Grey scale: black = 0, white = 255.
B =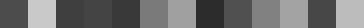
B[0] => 76
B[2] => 63
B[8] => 80
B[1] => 201

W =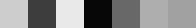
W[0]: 205
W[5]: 174
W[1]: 61

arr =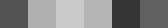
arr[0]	83
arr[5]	96
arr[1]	176

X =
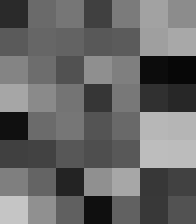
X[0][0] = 42
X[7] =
[197, 144, 96, 15, 97, 56, 82]
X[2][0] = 132
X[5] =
[64, 66, 87, 78, 88, 189, 188]
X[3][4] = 120
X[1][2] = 99
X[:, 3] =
[64, 88, 143, 54, 84, 78, 144, 15]
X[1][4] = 91
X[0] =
[42, 106, 118, 64, 123, 162, 140]
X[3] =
[166, 138, 116, 54, 120, 48, 39]
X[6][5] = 55
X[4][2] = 118
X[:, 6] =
[140, 168, 7, 39, 181, 188, 65, 82]

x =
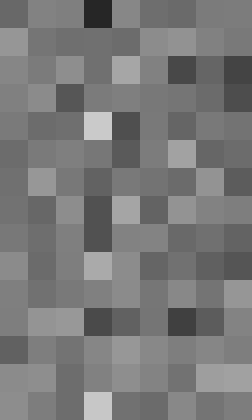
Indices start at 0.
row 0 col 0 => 104
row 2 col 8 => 68
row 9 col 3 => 170
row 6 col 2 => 120
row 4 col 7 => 121
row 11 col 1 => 148
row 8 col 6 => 105
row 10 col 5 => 118
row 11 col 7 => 92
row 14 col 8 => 125
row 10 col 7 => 116
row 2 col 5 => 129
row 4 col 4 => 79
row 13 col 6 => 114
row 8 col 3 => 81
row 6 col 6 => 107
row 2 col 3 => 112
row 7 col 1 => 103
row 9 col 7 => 96
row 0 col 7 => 123
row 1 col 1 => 117
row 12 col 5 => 136
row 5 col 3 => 119
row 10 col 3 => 128
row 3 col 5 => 120
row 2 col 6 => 72
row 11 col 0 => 126
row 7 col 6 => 147
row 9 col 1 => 107
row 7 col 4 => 165
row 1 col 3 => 112
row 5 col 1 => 122
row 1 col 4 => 108
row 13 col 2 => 109
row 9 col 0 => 139
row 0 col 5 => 110

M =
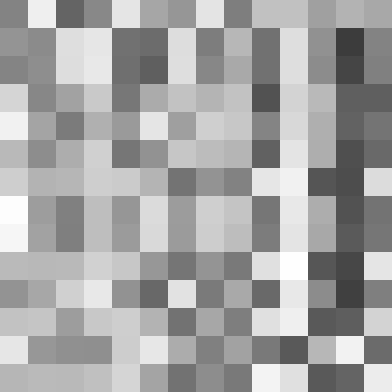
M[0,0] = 131
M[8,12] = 90
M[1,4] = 113
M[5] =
[185, 141, 173, 208, 118, 146, 198, 188, 181, 97, 228, 174, 79, 105]
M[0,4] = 229
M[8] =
[246, 162, 127, 190, 155, 217, 155, 205, 189, 124, 228, 168, 90, 118]
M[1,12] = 60
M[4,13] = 116
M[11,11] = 89
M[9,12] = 71
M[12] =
[230, 151, 144, 143, 205, 231, 172, 128, 162, 121, 89, 183, 242, 107]
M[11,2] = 157
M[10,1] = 167
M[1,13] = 131
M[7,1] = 157
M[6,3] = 206
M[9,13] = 229
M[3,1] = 135
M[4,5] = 229
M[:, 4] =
[229, 113, 111, 119, 154, 118, 203, 150, 155, 199, 146, 206, 205, 213]
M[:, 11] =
[160, 145, 140, 185, 175, 174, 85, 173, 168, 86, 140, 89, 183, 89]
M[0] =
[131, 239, 100, 136, 229, 166, 150, 228, 126, 193, 193, 160, 179, 168]
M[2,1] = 142
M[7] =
[253, 157, 128, 190, 150, 219, 156, 207, 196, 118, 232, 173, 82, 115]
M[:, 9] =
[193, 113, 113, 82, 132, 97, 230, 118, 124, 224, 105, 224, 121, 243]
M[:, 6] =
[150, 221, 222, 194, 159, 198, 115, 156, 155, 117, 226, 114, 172, 114]
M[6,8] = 130

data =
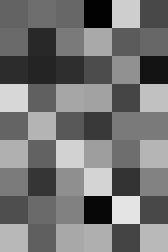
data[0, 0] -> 99
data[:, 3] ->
[2, 169, 76, 162, 57, 158, 212, 7, 175]
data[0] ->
[99, 110, 103, 2, 206, 72]
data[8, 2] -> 168
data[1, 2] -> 122
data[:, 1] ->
[110, 40, 36, 96, 180, 98, 53, 106, 95]
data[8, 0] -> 184
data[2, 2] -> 46
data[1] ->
[106, 40, 122, 169, 91, 103]
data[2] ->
[44, 36, 46, 76, 145, 19]
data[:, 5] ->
[72, 103, 19, 193, 122, 181, 130, 72, 185]
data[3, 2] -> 166
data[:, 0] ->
[99, 106, 44, 215, 100, 176, 123, 78, 184]

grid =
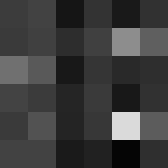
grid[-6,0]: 60
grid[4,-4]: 36
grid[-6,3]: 51
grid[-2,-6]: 58
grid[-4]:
[112, 89, 24, 53, 41, 46]
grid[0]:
[60, 66, 21, 51, 25, 49]
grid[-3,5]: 49
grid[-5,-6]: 58
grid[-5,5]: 95
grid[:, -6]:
[60, 58, 112, 67, 58, 66]
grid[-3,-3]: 58

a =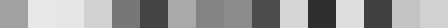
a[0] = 161
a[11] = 47
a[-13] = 209
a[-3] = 64
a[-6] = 214

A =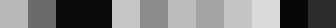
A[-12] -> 183
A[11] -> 44
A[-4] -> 196
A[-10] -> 10

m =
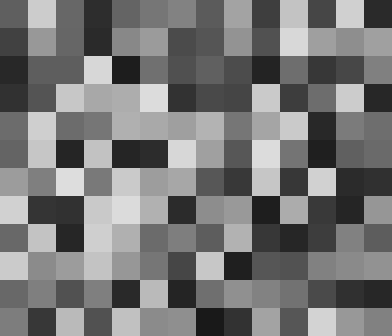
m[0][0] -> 95
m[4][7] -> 179
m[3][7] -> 73
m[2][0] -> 40
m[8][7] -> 93
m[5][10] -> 116
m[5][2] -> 37
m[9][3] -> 195
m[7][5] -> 177
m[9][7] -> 199
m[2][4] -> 29
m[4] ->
[108, 207, 108, 118, 176, 169, 159, 179, 118, 165, 202, 40, 123, 110]
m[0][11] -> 70
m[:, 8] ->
[163, 147, 76, 69, 118, 87, 56, 153, 178, 31, 144, 50]
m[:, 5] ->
[118, 155, 112, 220, 169, 44, 157, 177, 107, 118, 186, 139]
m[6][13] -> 48
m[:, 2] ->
[103, 102, 94, 199, 108, 37, 221, 49, 38, 156, 81, 186]
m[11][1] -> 55
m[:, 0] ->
[95, 65, 40, 49, 108, 100, 156, 209, 104, 203, 104, 125]
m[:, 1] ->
[204, 152, 94, 84, 207, 198, 127, 52, 195, 139, 127, 55]
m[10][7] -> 111
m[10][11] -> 74
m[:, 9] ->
[62, 81, 35, 202, 165, 220, 198, 30, 55, 86, 130, 163]
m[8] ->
[104, 195, 38, 207, 176, 107, 126, 93, 178, 55, 38, 61, 129, 93]
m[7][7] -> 141
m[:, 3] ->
[45, 42, 215, 168, 118, 194, 121, 201, 207, 195, 127, 81]
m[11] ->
[125, 55, 186, 81, 193, 139, 143, 25, 50, 163, 86, 211, 152, 129]
